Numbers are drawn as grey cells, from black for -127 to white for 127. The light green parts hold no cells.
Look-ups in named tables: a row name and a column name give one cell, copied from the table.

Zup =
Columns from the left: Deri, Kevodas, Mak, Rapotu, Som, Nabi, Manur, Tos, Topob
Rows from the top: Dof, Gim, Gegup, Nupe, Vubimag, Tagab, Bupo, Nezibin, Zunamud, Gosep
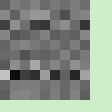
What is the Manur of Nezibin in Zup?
-31
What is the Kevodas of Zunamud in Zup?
-5
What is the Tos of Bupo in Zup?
15
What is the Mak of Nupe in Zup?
-32
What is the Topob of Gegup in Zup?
-74
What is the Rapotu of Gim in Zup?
23
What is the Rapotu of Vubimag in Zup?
-8
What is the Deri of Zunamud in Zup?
-26
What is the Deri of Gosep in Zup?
-32
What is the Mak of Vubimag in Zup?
4
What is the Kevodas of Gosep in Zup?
2
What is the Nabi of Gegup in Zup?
-3
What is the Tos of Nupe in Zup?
-31
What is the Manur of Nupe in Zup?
-22
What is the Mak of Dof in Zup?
-12
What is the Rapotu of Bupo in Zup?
39
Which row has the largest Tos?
Bupo

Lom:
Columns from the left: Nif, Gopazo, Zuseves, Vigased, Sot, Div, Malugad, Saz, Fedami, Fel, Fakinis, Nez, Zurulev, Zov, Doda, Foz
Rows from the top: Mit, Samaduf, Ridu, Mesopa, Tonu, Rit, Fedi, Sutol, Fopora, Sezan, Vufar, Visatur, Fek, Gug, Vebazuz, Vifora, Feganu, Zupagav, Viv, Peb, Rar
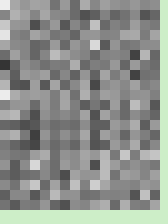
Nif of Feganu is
19
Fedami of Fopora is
38
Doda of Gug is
-1
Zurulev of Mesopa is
38
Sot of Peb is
-1
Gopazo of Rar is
-37
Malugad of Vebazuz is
-7
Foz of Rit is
-24
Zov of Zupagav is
24
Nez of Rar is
-21
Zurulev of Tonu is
-9
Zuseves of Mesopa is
-3
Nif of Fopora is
53
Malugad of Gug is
14
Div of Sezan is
-2
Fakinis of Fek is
-32

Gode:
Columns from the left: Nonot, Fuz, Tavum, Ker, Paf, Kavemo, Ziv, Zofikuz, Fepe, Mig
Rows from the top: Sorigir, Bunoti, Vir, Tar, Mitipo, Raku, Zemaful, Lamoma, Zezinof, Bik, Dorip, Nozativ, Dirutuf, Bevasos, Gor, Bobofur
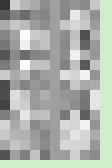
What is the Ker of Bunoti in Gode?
10
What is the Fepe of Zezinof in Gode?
41
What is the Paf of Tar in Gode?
64
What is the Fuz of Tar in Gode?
34
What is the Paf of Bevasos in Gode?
4
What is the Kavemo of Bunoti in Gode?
31
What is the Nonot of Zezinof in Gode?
-52

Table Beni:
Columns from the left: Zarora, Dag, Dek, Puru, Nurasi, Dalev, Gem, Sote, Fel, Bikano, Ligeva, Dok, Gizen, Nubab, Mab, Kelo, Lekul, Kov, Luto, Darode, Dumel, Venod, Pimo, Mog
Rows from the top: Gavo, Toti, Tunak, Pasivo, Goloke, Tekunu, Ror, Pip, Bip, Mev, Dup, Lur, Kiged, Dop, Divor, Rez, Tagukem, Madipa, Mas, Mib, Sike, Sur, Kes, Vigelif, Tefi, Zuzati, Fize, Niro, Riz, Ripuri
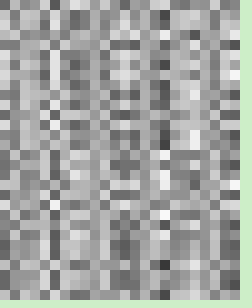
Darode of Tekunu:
18
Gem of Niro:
70
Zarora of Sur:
-2
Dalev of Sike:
113
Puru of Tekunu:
31
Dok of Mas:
84
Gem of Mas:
-4
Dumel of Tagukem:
24
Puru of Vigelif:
2
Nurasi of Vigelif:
69
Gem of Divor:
50
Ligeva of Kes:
61
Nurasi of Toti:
7
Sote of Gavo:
96
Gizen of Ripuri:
66
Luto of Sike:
52

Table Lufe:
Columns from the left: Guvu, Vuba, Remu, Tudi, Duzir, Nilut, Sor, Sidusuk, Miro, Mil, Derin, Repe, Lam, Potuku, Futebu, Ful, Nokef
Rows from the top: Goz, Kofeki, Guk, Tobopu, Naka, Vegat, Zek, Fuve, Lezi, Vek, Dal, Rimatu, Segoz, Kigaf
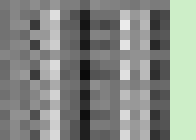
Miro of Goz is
-28
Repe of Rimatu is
-13
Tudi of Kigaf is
-44
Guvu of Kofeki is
-13
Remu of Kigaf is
0
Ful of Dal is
-31
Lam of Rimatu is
89
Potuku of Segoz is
26
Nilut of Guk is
58
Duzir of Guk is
41
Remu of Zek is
4
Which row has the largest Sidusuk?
Goz

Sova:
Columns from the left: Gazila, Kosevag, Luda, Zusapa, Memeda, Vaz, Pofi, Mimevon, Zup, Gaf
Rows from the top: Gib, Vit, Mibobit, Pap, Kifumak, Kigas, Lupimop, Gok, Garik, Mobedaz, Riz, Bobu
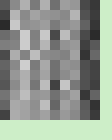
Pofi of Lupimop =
20
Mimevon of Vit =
52
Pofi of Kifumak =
19
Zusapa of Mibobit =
20
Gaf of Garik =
-63
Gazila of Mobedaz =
-11
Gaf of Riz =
-76
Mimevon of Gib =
23
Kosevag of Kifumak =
3
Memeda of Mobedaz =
25
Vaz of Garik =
-62
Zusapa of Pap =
0
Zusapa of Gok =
4
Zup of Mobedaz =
-72
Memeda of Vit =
21
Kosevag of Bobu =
44

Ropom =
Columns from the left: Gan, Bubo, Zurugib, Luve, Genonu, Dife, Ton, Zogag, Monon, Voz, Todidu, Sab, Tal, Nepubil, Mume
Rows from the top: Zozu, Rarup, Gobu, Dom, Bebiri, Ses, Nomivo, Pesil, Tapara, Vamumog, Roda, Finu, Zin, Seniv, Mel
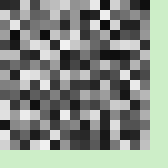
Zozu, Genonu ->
50
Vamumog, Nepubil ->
22
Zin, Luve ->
-41
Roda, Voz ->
-62
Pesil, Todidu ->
-74
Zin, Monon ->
-101
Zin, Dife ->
-67
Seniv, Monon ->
-87
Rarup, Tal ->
-15
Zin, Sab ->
93
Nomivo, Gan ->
-55
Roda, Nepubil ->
-96
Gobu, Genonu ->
3
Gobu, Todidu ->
-115
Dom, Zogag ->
95
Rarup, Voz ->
-93
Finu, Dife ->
-99

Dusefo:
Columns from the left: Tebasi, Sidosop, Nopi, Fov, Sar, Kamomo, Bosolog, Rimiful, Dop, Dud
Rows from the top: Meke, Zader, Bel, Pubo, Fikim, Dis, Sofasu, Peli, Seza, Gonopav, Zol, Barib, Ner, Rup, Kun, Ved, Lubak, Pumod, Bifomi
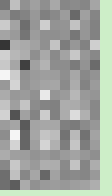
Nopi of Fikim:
42
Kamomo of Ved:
17
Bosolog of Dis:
35
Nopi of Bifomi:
43
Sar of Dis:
41
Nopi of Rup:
-26
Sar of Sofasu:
51
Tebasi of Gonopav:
43
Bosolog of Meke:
7
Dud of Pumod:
25
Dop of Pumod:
6
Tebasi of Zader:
26
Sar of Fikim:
16
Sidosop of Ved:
31

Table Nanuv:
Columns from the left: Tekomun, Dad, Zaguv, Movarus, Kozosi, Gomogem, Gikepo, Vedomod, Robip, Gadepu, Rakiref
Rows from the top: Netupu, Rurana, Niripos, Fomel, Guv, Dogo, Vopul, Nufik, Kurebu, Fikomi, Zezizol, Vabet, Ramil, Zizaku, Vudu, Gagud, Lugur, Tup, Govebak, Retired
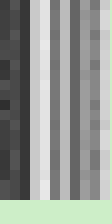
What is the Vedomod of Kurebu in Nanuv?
-26
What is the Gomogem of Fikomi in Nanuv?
-7
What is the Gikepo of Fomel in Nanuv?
62
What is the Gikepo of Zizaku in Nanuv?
59
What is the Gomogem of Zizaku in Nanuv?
-7
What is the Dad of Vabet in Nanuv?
-54

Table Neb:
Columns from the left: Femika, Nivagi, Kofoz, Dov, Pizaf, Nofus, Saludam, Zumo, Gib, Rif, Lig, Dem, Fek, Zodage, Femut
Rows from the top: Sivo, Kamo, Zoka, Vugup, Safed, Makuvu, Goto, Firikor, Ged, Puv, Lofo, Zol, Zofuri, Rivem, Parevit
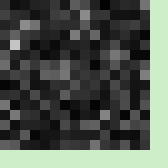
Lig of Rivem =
-62
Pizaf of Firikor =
-30
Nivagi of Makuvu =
-89
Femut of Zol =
-111
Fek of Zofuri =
-33
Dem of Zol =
-86
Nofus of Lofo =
-83
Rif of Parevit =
-14
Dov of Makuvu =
-86
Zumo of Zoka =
-82
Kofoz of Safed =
-77
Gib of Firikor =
-71

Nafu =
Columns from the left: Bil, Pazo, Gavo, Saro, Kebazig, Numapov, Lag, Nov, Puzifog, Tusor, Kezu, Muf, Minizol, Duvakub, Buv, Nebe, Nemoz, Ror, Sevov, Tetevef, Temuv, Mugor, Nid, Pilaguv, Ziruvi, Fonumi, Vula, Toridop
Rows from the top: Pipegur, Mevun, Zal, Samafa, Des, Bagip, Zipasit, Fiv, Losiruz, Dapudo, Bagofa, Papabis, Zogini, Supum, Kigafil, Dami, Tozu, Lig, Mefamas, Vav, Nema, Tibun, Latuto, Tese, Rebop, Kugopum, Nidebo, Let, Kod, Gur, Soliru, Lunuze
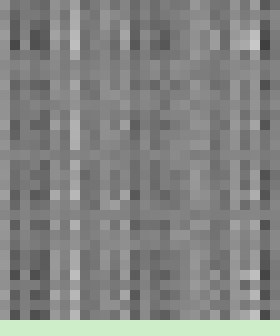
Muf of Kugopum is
-4
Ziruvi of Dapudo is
-8
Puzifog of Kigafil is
0
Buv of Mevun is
2
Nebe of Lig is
-18
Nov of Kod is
27
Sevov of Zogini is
1
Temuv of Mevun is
11
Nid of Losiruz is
-12
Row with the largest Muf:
Nema

